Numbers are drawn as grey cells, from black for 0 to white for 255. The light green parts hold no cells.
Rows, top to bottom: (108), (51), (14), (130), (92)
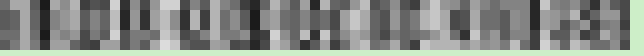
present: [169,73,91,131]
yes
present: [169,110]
yes
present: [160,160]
yes
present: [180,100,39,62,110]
no

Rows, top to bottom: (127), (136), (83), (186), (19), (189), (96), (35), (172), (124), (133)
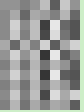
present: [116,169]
yes
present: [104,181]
yes
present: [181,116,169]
yes
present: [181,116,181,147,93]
yes
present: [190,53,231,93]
yes

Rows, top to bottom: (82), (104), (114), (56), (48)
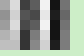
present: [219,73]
yes
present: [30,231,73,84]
no

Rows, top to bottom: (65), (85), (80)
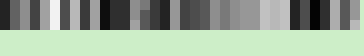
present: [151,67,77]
yes
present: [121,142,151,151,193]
yes
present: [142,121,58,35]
yes
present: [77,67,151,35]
no
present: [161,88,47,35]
no
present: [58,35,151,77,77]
no

